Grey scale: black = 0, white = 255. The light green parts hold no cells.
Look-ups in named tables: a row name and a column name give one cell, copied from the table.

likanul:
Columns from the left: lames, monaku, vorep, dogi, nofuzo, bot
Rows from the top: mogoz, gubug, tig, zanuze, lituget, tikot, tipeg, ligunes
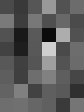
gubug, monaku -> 61
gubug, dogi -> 79
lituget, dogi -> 159
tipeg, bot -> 47
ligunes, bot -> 117
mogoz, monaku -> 57
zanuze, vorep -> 88
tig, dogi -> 11
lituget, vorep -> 85

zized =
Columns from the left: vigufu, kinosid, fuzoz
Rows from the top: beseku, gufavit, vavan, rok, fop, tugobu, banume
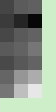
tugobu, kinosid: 150
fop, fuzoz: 99
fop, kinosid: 88
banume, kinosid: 190
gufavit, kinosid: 37
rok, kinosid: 98
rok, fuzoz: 118
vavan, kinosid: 90
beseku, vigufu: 69
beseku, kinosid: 91
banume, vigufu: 117
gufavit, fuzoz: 7
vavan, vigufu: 71
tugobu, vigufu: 101
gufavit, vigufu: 59
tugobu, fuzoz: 172
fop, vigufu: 73
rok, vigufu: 90

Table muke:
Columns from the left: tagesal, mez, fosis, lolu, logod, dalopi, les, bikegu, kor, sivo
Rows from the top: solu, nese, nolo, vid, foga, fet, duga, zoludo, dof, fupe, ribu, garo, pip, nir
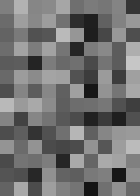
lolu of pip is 145
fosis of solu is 134
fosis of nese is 136
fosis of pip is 39
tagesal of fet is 105
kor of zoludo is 81
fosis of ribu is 147
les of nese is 31
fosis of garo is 111
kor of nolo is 152
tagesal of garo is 74
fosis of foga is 36
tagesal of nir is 99
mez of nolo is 122
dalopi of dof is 76
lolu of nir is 158
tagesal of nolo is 99

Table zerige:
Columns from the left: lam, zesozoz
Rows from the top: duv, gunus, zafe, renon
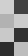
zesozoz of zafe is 50
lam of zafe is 201
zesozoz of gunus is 204
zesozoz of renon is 189
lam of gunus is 178
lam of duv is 208
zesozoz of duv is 66
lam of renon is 44

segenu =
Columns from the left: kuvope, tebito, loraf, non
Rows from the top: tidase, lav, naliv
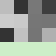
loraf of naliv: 117
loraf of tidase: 120
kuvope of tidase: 189
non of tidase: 62
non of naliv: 176
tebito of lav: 201

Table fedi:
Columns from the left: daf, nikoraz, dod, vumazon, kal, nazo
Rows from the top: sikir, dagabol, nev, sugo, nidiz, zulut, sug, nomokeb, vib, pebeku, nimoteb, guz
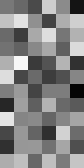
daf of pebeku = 71
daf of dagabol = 194
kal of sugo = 95
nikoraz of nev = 60
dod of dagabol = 144
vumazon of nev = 222
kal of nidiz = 180
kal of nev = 118
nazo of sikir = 20
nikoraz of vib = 133
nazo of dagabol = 207
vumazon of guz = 191
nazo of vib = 165
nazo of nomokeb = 90
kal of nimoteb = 166
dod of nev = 169
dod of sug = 68
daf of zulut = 221

